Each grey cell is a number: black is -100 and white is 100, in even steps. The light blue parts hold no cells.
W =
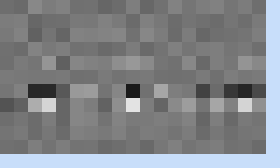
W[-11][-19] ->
-14
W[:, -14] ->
[-12, -5, 2, -11, 5, -12, 20, 5, 5, 0, -10]
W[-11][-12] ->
-20
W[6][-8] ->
30
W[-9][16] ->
-11
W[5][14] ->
-4
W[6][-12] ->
-9
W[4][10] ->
8
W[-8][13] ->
-8
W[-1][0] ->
-12
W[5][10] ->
-5
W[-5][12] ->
-1
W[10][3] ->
-10
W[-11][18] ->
-14
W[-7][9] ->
19
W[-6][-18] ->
-6
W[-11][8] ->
-15
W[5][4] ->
-5
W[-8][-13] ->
-10
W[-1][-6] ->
-9
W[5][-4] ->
-12
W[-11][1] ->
-17
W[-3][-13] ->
3
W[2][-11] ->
5
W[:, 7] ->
[-20, 1, 3, -17, -1, -4, -9, -23, -10, -5, -17]
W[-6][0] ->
-4
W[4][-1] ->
7
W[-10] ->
[-3, -1, -19, -14, -13, -5, -6, 1, -4, -16, 0, -6, -15, -9, -12, -15, -8, -14, -4]
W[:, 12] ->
[2, -15, -16, 0, -11, -12, -1, 8, -4, -9, 0]
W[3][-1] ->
-13
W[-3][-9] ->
-4
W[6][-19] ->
-8
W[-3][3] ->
-3
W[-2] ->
[-9, -5, -15, -7, -16, 0, -2, -5, 0, -8, -3, -4, -9, -3, -16, -7, -13, -8, -7]
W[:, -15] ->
[1, -13, -21, -1, -25, -5, -31, -20, -20, -16, -2]
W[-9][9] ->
-11

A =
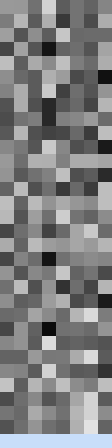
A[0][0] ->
20
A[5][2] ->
-29
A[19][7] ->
-42
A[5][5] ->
-42
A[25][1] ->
-22
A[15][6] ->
-22
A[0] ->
[20, 19, -11, 65, -28, -10, -22, 4]
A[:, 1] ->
[19, 43, -34, 27, -26, -18, 35, 35, -10, 43, -6, -14, -30, 47, -22, -34, -14, -22, 3, -34, 47, -26, -14, 15, 15, -22, 3, -26, -14, -18, -14]
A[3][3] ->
-84
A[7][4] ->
-33
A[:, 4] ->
[-28, -55, 55, -22, 50, 22, -50, -33, 0, -44, 6, 0, 50, -55, 33, 61, -17, 17, -11, 55, -61, 39, -17, -11, -28, -5, -11, 50, -17, -11, -22]
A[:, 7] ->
[4, 36, -16, 29, 36, -87, 16, 42, -16, 49, -80, 29, -67, 49, 49, 10, -16, 42, 4, -42, 42, -80, -3, 16, -35, -29, -61, 49, -29, 10, -22]
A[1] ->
[-3, 43, -29, 37, -55, -10, -40, 36]
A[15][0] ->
44
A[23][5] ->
-10
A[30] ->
[-36, -14, 16, -13, -22, 38, 77, -22]
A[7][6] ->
-46
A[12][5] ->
-38
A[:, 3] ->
[65, 37, -27, -84, 8, 37, 58, -69, -69, -48, 58, 37, 1, -13, 15, -13, -48, 22, -84, -6, 15, 22, 8, -91, 72, -6, 65, 8, -34, 8, -13]
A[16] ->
[-45, -14, 7, -48, -17, 30, 58, -16]
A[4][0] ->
49
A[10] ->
[6, -6, -33, 58, 6, -38, -28, -80]
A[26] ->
[6, 3, -29, 65, -11, -30, -28, -61]
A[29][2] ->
33
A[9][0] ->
-31
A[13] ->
[-22, 47, -37, -13, -55, -18, -53, 49]
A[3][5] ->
-14
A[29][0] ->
-8

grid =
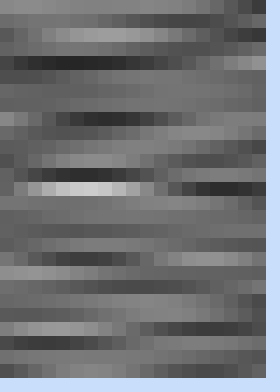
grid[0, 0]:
7
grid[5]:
[-39, -39, -38, -34, -29, -23, -19, -14, -10, -8, -7, -8, -8, -11, -14, -16, -19, -22, -24]
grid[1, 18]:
-19
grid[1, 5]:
-11
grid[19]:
[11, 14, 16, 13, 9, 3, -2, -9, -13, -17, -20, -21, -22, -22, -23, -23, -24, -25, -26]
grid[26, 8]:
-2
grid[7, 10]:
-10
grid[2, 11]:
5
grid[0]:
[7, 9, 9, 7, 4, 2, 1, 1, 2, 2, 4, 3, 1, -3, -10, -19, -31, -42, -54]
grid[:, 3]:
[7, -9, 0, -12, -67, -34, -25, -23, -31, -34, -22, -9, -54, 36, -12, -17, -31, -14, -39, 13, -22, -14, -29, 19, -54, -6, -11]
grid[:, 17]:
[-42, -27, -52, -24, 6, -22, -17, -21, -2, -8, -37, -31, -5, -61, -25, -20, -12, -33, 0, -25, -15, -34, -28, -47, -11, -32, -31]
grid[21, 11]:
3
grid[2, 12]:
-5
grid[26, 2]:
-20
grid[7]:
[-25, -24, -24, -23, -21, -18, -16, -14, -12, -10, -10, -9, -10, -11, -14, -15, -19, -21, -24]
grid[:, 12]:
[1, -45, -5, -36, -39, -8, -9, -10, -28, 4, -4, -29, -15, -32, 4, -12, -19, -16, 3, -22, -39, 0, 3, -44, -4, -12, -34]
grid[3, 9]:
-22
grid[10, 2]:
-25
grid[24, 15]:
-4
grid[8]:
[6, -5, -18, -31, -45, -55, -62, -65, -63, -58, -49, -39, -28, -19, -10, -5, -2, -2, -3]
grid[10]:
[-29, -28, -25, -22, -17, -13, -8, -5, -1, 0, 0, -1, -4, -9, -16, -23, -30, -37, -44]
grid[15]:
[-25, -23, -21, -17, -15, -12, -10, -9, -9, -8, -9, -10, -12, -13, -15, -17, -18, -20, -22]
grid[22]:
[-30, -31, -31, -29, -27, -23, -18, -12, -8, -3, 1, 2, 3, 0, -5, -12, -20, -28, -37]
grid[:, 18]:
[-54, -19, -57, -18, 14, -24, -22, -24, -3, -16, -44, -24, -9, -54, -34, -22, -12, -34, -10, -26, -9, -42, -37, -40, -15, -35, -24]
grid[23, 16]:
-51
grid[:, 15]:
[-19, -40, -36, -34, -12, -16, -11, -15, -5, 4, -23, -39, -2, -65, -8, -17, -14, -28, 14, -23, -25, -17, -12, -53, -4, -23, -42]
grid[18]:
[-8, -18, -30, -39, -48, -52, -52, -49, -41, -31, -19, -6, 3, 11, 14, 14, 8, 0, -10]
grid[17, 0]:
-28
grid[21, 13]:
-4
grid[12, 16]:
-2
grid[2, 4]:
9
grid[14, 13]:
2

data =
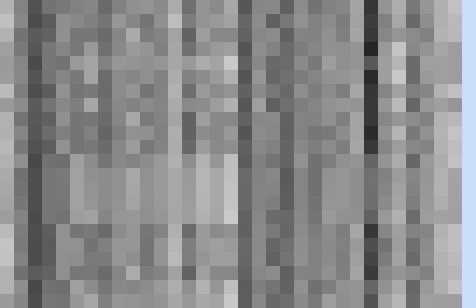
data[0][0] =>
40
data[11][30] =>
20
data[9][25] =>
28
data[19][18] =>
6
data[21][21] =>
8
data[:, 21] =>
[10, 14, 3, -2, 8, -2, 11, -1, 3, 2, 7, 14, 4, 4, 4, 7, 9, 11, 13, 3, 14, 8]
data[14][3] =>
-7
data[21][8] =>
18
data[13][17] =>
-18
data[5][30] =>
21
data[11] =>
[39, 12, -43, -11, -14, 24, 10, -9, 7, 3, 10, 20, 37, 11, 39, 18, 49, -27, 0, -9, -21, 14, -11, -1, 13, 16, -21, 15, 34, -19, 20, 35, 51]
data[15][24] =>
14
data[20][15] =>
18
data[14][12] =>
31
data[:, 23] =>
[2, 9, 13, 14, 23, 14, 9, 14, 12, -4, 10, -1, 14, 15, 17, 21, 10, 8, 9, 13, -1, 23]
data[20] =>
[40, 11, -43, -11, -14, 25, 9, -7, 7, 5, 10, 20, 36, 12, 40, 18, 49, -27, -1, -9, -22, 14, -11, -1, 14, 15, -20, 14, 33, -19, 20, 36, 51]
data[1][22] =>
2
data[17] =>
[53, -4, -40, -29, 14, 14, -10, 0, 17, 18, -9, 16, 42, -1, 21, 25, 20, -18, 8, -20, -12, 11, 1, 8, 1, 21, -38, -10, 23, -12, 9, 43, 49]
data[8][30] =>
1
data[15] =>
[23, 3, -41, -7, -10, 23, 26, 4, 18, 19, 12, 18, 30, 23, 38, 30, 58, -23, 6, -16, -18, 7, -8, 21, 14, 13, -23, 20, 38, -15, 23, 27, 25]
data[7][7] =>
-12
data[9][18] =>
10
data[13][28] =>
26
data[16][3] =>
-26
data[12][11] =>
21
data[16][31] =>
40
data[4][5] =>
20
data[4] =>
[21, 5, -41, -7, -10, 20, 29, 1, 18, 16, 12, 17, 30, 20, 34, 28, 58, -25, 7, -18, -15, 8, -5, 23, 12, 15, -31, 24, 42, -16, 25, 25, 24]
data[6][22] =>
-2
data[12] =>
[33, -12, -38, -7, -4, 26, 13, 10, 14, 32, 14, 21, 31, 21, 42, 32, 49, -17, 2, 6, -29, 4, -11, 14, 17, 11, -11, 1, 22, 5, 18, 40, 28]
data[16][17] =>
-24
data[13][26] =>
-12
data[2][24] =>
0
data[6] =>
[46, -1, -39, -27, 14, -8, -5, -16, 9, 16, -8, 3, 39, -14, 20, 9, 15, -24, 8, -6, -18, 11, -2, 9, -1, 30, -57, 4, 26, 0, 5, 40, 50]

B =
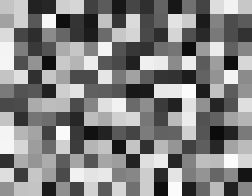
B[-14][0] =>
54
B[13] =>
[14, 52, 54, -80, 13, -47, 65, -29, 68, -12, 61, -89, 97, -77, -19, 46, -75, 5]
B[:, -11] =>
[-29, 52, -16, 91, -32, 80, -26, 76, 34, -73, 53, 30, 82, -29]
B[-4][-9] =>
54
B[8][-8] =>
-7
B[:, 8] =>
[-82, -58, 56, -35, -43, -5, -34, 90, 63, -30, -85, 23, 0, 68]
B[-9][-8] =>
-27
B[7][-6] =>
-74
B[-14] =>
[54, 64, -73, -70, 62, 68, -49, -29, -82, -45, -63, -22, -82, -11, -47, 73, 90, 56]
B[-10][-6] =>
9
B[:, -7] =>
[-22, -25, -65, -14, 84, -59, 82, -54, -47, -23, 44, 84, -68, -89]
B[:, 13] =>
[-11, 59, -37, -90, 86, -78, 97, 77, 85, 63, -49, 3, -2, -77]
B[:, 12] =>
[-82, 78, 67, -8, 9, -61, 83, -74, 47, -22, 17, -71, 79, 97]
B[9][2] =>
29
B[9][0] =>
91
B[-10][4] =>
58
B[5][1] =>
75
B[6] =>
[-4, -35, -31, -74, 62, 79, -25, -26, -34, -81, -80, 82, 83, 97, -78, 51, -28, 15]
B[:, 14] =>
[-47, -79, -68, 22, -29, -22, -78, 14, -36, -33, -26, 49, 16, -19]
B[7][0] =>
-43
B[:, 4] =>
[62, -89, -20, 35, 58, 28, 62, 47, -46, 96, 64, -28, -42, 13]
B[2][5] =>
-60
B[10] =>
[92, 68, 23, -17, 64, -53, 42, 53, -85, 54, -62, 44, 17, -49, -26, -70, 28, 47]
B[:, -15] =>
[-70, 94, 9, -34, -90, 55, -74, 48, -14, -49, -17, 35, 25, -80]
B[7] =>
[-43, -41, 34, 48, 47, -41, 4, 76, 90, -17, 11, -54, -74, 77, 14, -72, -36, 75]
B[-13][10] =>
-45
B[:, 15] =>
[73, 3, -5, 85, 24, 15, 51, -72, -23, -91, -70, 47, -20, 46]

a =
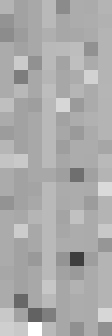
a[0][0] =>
41
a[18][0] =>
34
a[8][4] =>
27
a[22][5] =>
35
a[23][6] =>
34
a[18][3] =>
45
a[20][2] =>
32
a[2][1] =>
22
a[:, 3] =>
[45, 45, 37, 45, 45, 42, 48, 45, 45, 45, 45, 45, 32, 45, 45, 45, 45, 45, 45, 45, 56, 45, -1, 45]
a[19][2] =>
32
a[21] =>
[34, -19, 32, 45, 31, 35, 34, 41]
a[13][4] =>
34
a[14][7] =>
41
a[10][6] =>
35
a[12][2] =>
32
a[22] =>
[57, 27, -23, -1, 31, 35, 34, 69]
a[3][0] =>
34
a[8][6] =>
39
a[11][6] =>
34
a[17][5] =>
35
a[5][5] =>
35
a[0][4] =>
9
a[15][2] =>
42
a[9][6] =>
34
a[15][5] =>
51
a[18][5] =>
-51
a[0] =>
[41, 27, 32, 45, 9, 35, 34, 41]
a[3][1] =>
27
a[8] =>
[34, 27, 32, 45, 27, 35, 39, 41]
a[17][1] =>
27
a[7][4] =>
69
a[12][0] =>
34
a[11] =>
[54, 58, 32, 45, 31, 35, 34, 45]
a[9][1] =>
27
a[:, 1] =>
[27, 27, 22, 27, 59, -2, 44, 27, 27, 27, 27, 58, 27, 27, 27, 32, 60, 27, 27, 27, 27, -19, 27, 58]
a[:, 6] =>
[34, 36, 34, 14, 34, 65, 34, 34, 39, 34, 35, 34, 26, 34, 22, 34, 34, 34, 24, 34, 34, 34, 34, 34]
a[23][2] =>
100
